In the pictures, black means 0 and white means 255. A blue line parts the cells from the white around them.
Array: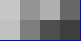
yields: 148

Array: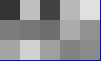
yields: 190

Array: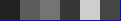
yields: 93

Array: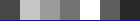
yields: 198

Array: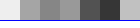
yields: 165

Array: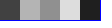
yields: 180

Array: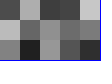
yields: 174
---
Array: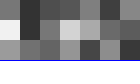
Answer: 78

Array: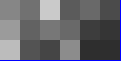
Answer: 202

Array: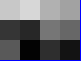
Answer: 177

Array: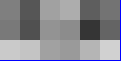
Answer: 161

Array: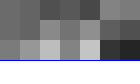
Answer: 80

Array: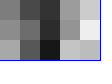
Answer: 51
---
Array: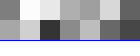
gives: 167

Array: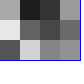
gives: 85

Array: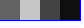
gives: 99

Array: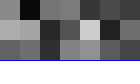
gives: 98

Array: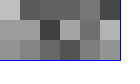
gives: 148

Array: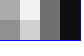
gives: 144
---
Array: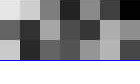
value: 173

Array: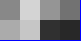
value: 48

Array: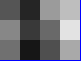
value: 105

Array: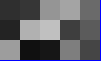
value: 62

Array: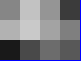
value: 163

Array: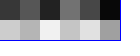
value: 225

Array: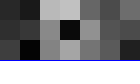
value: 83
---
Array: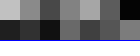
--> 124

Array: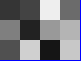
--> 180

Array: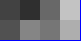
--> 174

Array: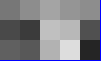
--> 80

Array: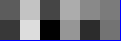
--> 115

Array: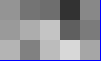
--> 123

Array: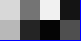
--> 79

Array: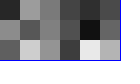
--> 101

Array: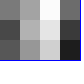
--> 58

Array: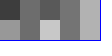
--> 178
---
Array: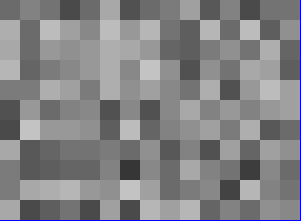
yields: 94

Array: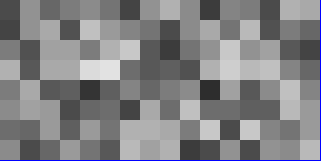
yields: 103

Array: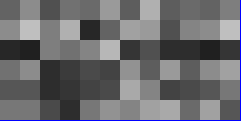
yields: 74

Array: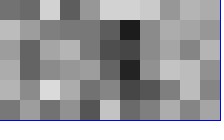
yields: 114

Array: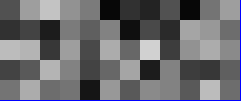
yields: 109

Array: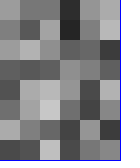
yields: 191

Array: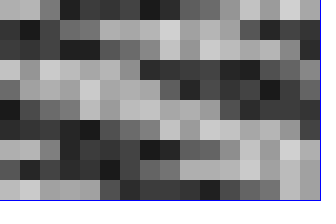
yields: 161
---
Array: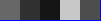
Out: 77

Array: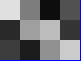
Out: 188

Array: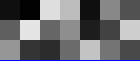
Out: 207

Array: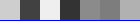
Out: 177

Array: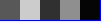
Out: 88

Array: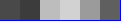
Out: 155
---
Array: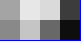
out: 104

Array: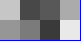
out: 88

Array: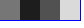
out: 118

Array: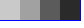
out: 161

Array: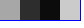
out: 167

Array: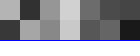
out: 56

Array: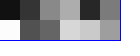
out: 52

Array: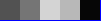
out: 117
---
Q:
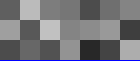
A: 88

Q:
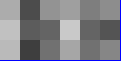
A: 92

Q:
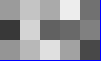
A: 212

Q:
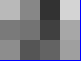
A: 115

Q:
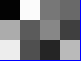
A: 91

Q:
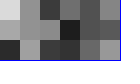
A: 146

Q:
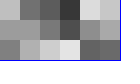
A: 156
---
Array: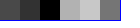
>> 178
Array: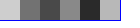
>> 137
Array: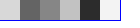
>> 194
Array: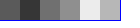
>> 143
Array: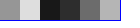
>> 45
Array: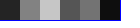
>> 85
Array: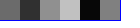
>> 193
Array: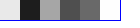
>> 79
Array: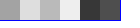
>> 238
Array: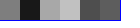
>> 193
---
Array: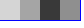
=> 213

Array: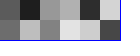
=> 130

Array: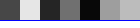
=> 112

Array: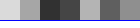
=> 69

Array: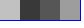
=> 193

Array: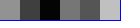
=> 4
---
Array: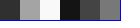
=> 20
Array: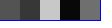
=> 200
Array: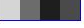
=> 108
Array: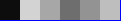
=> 110
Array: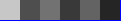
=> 57
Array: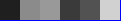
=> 58
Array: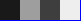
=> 158
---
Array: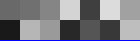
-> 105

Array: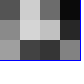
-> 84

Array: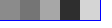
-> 139

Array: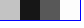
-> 195

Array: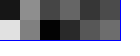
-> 22

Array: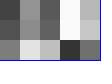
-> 67
